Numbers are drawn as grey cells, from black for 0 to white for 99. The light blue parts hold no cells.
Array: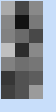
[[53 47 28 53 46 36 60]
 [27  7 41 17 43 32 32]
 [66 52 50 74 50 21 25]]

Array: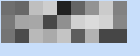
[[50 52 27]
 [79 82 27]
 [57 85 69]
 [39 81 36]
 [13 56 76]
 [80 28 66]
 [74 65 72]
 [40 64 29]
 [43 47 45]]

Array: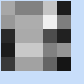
[[11 49 13 58  8]
 [76 93 30 50 39]
 [50 67 66 78 63]
 [50 67 66 78 63]
 [65 59 16 11 22]]

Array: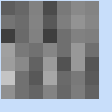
[[51 52 49 43 33 35 38]
 [53 57 50 59 59 47 48]
 [47 49 43 43 32 41 40]
 [29 34 24 52 60 65 51]
 [50 51 50 44 38 34 39]
 [40 42 41 47 53 44 44]
 [36 45 24 62 61 76 56]]

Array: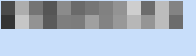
[[51 42]
 [73 73]
 [42 58]
 [80 71]
 [57 59]
 [50 51]
 [46 62]
 [41 48]
 [54 49]
 [33 35]
 [45 57]
 [67 77]
 [29 20]]

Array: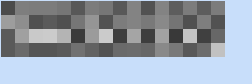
[[48 32 40 75]
 [36 49 25 42]
 [48 31 76 34]
 [36 45 22 47]
 [51 53 63 53]
 [32 47 24 40]
 [51 51 64 42]
 [34 48 24 41]
 [46 32 79 32]
 [48 58 60 38]
 [34 46 23 44]
 [46 31 70 35]
 [48 35 79 33]
 [48 31 78 33]
 [49 55 62 41]
 [29 61 35 35]]

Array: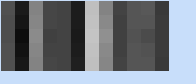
[[22 23 23 23 22]
 [34 33 29 32 33]
 [33 33 32 33 33]
 [26 25 25 25 26]
 [51 53 56 53 52]
 [74 75 76 75 74]
 [11 11 10 11 12]
 [26 26 26 26 26]
 [27 27 25 26 27]
 [51 52 54 52 51]
 [10  8  5  7  9]
 [31 30 30 31 31]]
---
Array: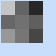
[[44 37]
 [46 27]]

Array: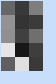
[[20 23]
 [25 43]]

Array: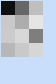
[[67 89]
 [84 49]]

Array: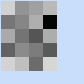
[[52 68]
 [45 33]]

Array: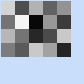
[[95  3]
 [45 15]]

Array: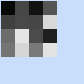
[[28 27]
 [89 29]]
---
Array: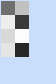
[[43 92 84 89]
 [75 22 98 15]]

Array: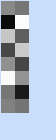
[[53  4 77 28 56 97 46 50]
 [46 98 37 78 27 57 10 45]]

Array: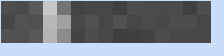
[[30 27 32]
 [29 32 31]
 [35 31 34]
 [77 71 70]
 [45 62 54]
 [26 28 26]
 [27 31 30]
 [27 27 28]
 [25 32 24]
 [30 27 25]
 [29 29 26]
 [29 28 30]
 [29 30 28]
 [25 30 28]
 [30 27 28]]

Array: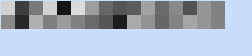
[[81 53]
 [24 16]
 [47 68]
 [81 49]
 [ 8 60]
 [85 50]
 [61 41]
 [40 33]
 [33 11]
 [36 66]
 [63 57]
 [41 40]
 [53 51]
 [32 64]
 [58 58]
 [50 51]]

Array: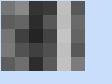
[[46 36 45 47 36]
 [53 39 25 32 43]
 [20 17 14 25 17]
 [23 34 26 31 35]
 [74 73 76 74 75]
 [34 41 39 34 48]]

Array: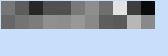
[[46 40]
 [36 45]
 [15 48]
 [31 56]
 [31 55]
 [47 59]
 [55 53]
 [43 36]
 [88 35]
 [24 71]
 [ 4 53]]

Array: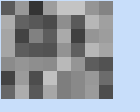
[[35 67 64 64 54 26 40]
 [59 38 26 36 58 60 67]
 [20 34 50 33 55 30 34]
 [61 29 36 32 54 75 65]
 [76 55 66 57 72 49 49]
 [76 35 25 37 58 53 53]
 [58 71 58 71 36 59 60]
 [51 62 61 64 32 42 30]]
